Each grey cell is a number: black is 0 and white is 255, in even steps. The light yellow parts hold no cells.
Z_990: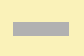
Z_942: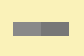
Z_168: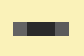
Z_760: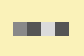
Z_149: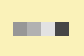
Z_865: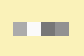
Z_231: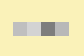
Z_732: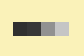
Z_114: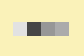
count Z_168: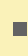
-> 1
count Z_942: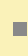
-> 2
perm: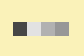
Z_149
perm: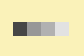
Z_149
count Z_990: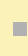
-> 4

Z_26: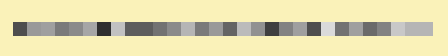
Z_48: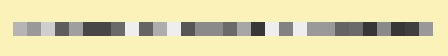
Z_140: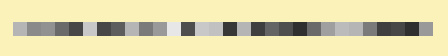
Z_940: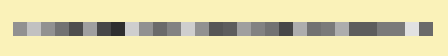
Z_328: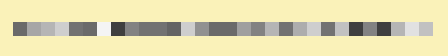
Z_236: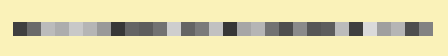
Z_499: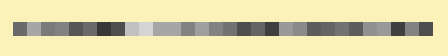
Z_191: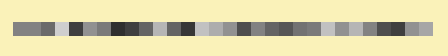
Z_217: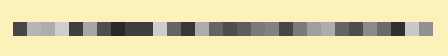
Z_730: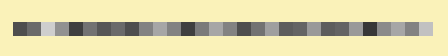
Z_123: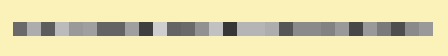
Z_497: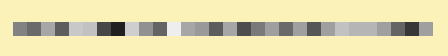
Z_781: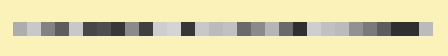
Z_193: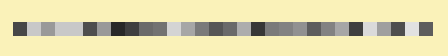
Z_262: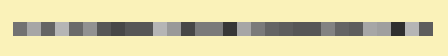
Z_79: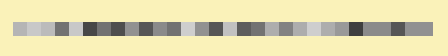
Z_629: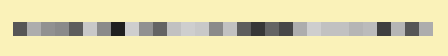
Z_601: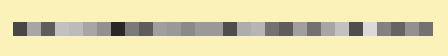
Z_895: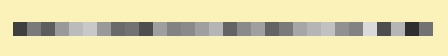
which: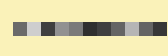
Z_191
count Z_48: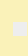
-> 4
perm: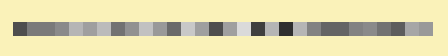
Z_895
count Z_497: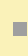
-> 5
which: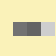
Z_328
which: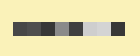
Z_781
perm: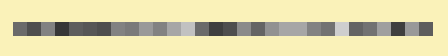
Z_730

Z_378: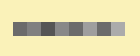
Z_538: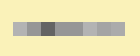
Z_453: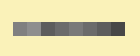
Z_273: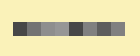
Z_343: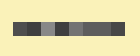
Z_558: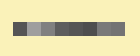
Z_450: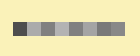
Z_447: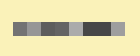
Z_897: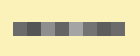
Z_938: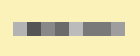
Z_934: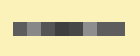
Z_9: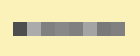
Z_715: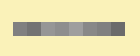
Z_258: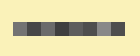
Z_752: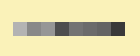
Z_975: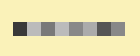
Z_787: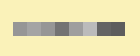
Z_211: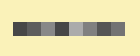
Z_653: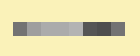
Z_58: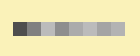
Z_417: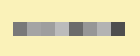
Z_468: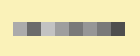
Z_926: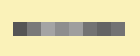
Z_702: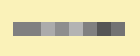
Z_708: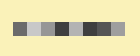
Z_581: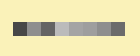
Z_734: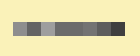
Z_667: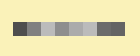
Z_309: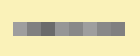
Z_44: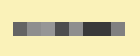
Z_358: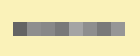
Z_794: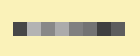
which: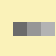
Z_417
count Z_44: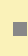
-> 0
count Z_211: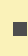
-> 0

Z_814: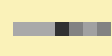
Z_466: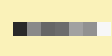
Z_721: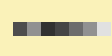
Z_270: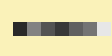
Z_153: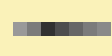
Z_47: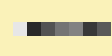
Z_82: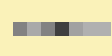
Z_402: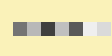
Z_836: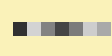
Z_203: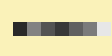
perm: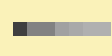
Z_82
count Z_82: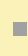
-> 1
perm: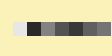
Z_270
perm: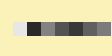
Z_203
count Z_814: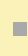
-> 3

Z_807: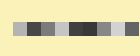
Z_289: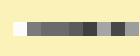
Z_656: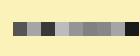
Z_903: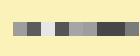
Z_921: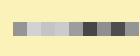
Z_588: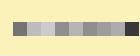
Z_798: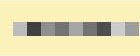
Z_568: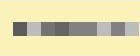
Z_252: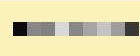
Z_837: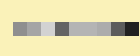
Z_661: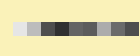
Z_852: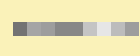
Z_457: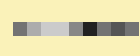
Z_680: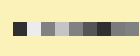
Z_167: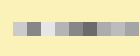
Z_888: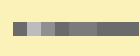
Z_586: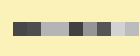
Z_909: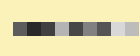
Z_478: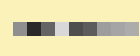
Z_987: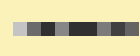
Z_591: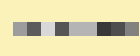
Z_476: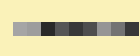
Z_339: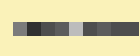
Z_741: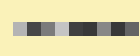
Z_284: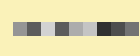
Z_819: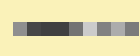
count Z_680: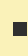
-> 2
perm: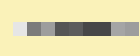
Z_903
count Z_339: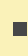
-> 0
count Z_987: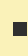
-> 3
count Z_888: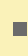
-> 5
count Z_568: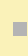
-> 0
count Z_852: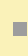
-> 2

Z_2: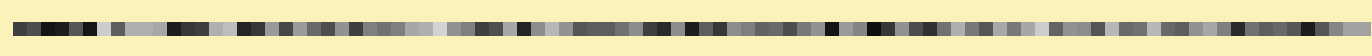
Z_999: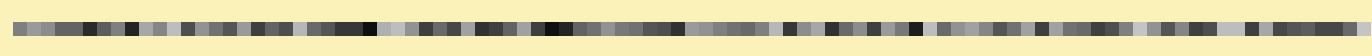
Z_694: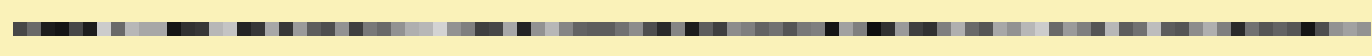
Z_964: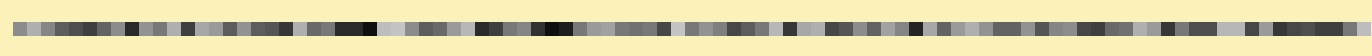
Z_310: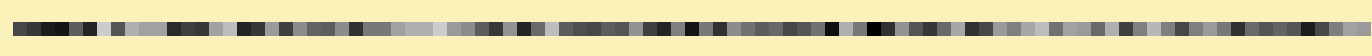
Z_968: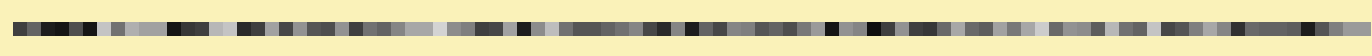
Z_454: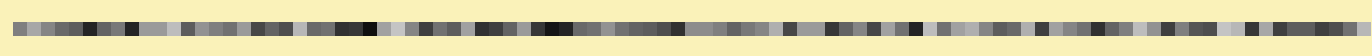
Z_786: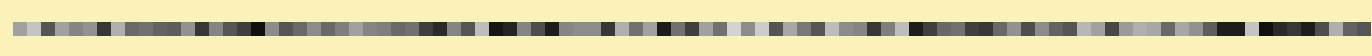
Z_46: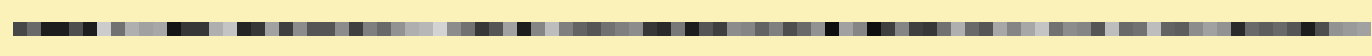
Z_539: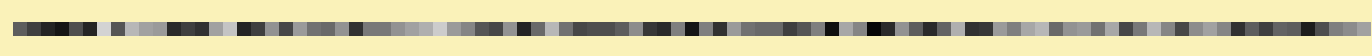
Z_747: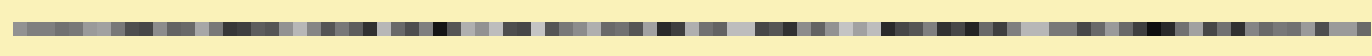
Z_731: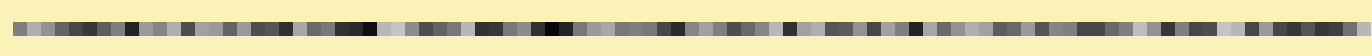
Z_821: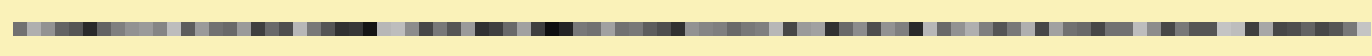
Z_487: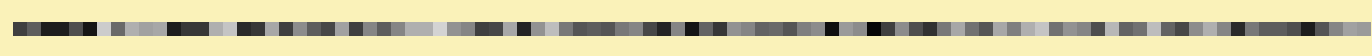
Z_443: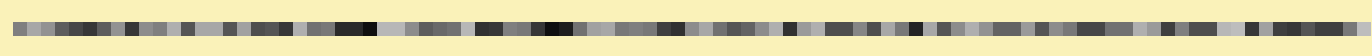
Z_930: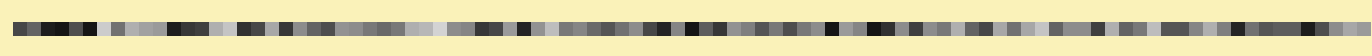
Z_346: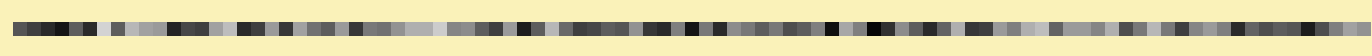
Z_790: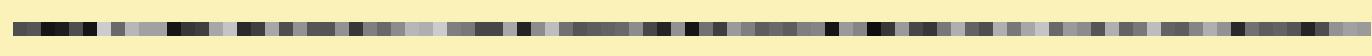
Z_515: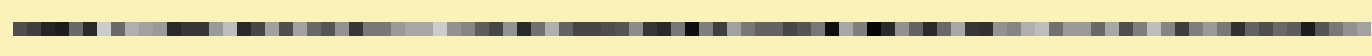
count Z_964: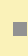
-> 5
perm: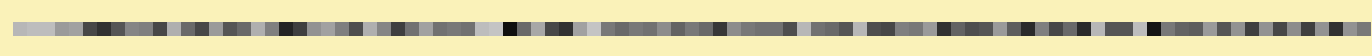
Z_821
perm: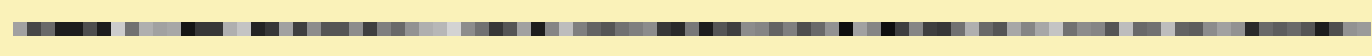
Z_46
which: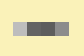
Z_46
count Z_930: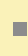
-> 10

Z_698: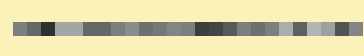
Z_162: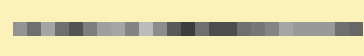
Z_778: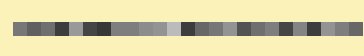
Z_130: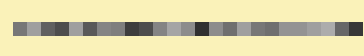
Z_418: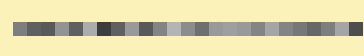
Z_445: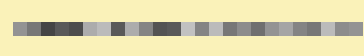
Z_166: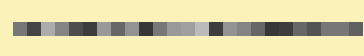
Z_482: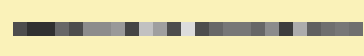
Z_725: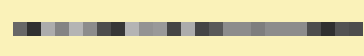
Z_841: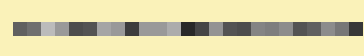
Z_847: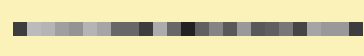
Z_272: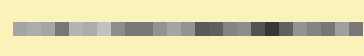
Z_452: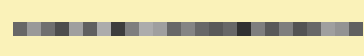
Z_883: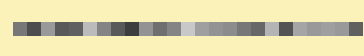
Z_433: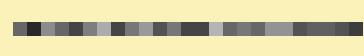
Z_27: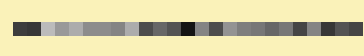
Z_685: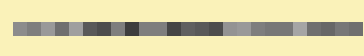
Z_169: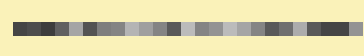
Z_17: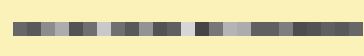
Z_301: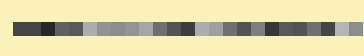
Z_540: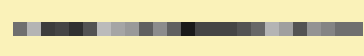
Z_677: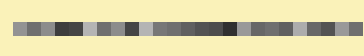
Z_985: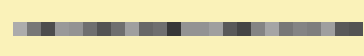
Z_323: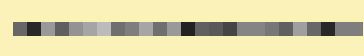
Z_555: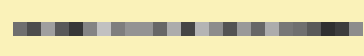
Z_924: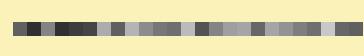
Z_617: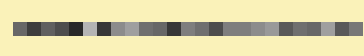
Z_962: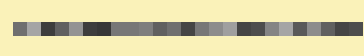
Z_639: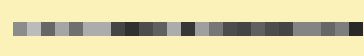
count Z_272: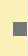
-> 5
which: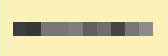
Z_962
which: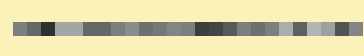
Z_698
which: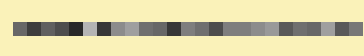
Z_617

